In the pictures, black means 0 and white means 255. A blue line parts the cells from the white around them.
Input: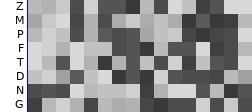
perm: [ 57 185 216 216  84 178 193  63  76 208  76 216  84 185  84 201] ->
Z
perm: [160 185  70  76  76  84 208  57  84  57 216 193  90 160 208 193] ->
D
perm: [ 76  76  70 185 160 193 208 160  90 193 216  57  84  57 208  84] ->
D
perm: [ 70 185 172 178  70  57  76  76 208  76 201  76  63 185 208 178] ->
G
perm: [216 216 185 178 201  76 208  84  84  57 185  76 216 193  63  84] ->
Z
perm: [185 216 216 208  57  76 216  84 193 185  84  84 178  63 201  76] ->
Z
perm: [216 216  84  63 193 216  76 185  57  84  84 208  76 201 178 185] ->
Z

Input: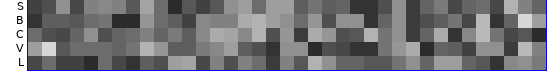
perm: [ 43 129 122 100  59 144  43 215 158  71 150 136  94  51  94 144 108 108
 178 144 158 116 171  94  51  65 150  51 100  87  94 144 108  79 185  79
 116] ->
V
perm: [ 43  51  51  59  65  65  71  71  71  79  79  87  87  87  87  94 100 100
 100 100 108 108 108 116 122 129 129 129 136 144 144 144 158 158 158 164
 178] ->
L
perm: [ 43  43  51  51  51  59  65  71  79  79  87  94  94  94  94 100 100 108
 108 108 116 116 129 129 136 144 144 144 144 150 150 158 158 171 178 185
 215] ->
B

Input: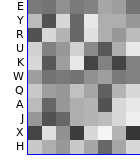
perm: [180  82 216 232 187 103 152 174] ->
A
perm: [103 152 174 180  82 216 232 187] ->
A
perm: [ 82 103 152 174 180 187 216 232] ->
A
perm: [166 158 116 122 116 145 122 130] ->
E

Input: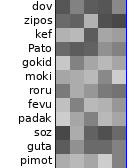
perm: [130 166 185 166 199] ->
gokid
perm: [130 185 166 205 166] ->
padak
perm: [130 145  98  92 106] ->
Pato
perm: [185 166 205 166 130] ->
padak
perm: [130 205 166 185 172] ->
pimot
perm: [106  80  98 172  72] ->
soz
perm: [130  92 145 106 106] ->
guta

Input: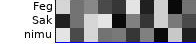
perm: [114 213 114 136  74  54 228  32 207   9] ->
Feg
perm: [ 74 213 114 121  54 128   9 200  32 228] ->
nimu
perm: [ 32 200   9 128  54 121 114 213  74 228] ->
nimu
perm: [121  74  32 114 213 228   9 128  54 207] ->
Sak

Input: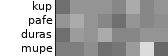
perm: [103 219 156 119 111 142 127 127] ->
mupe
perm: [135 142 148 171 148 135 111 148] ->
pafe
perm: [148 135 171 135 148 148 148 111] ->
kup

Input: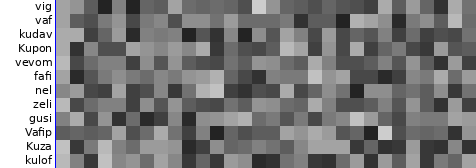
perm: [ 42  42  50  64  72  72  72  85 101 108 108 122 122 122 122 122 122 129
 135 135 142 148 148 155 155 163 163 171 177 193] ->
fafi
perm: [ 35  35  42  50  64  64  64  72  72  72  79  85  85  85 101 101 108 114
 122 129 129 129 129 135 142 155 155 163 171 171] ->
kudav
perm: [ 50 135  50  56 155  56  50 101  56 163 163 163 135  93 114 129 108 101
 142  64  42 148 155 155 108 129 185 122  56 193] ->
Kuza
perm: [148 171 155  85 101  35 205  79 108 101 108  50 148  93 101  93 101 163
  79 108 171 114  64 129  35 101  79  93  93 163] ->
Vafip
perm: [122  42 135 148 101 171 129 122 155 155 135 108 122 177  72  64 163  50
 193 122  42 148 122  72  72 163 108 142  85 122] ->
fafi
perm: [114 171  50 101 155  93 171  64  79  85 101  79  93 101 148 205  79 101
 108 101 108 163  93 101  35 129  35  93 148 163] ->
vig

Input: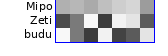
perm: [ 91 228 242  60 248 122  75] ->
Zeti
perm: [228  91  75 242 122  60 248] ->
Zeti
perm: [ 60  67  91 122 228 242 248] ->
budu
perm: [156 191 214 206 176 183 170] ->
Mipo

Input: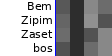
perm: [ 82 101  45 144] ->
Zipim
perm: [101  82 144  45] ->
Zipim
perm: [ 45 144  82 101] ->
Zipim
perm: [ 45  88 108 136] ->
Bem
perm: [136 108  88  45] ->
Bem
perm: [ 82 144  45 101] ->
Zipim

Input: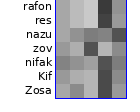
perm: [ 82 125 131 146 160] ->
nifak
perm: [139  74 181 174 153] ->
Kif
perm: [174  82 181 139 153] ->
zov
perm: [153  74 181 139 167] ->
Zosa
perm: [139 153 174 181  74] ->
Kif

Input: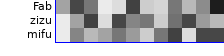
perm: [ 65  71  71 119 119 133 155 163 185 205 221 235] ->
mifu
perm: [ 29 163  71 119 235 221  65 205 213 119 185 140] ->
Fab
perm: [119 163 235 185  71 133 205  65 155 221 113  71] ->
zizu
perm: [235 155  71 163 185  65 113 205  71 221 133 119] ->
zizu
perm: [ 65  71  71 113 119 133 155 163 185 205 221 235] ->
zizu

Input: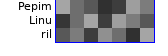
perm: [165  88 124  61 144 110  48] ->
ril
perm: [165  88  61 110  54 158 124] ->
Linu
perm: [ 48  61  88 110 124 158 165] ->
Pepim
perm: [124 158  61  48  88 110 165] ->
Pepim
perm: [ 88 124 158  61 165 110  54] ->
Linu

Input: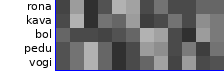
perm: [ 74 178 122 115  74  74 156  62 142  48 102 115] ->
kava
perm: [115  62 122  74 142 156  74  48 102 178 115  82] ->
pedu
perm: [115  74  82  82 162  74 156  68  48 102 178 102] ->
vogi
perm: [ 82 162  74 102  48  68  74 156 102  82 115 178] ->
vogi
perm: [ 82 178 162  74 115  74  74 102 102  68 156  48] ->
rona

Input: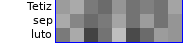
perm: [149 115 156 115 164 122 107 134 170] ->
sep
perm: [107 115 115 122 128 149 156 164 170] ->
Tetiz
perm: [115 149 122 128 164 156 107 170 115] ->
Tetiz
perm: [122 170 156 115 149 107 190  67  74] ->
luto

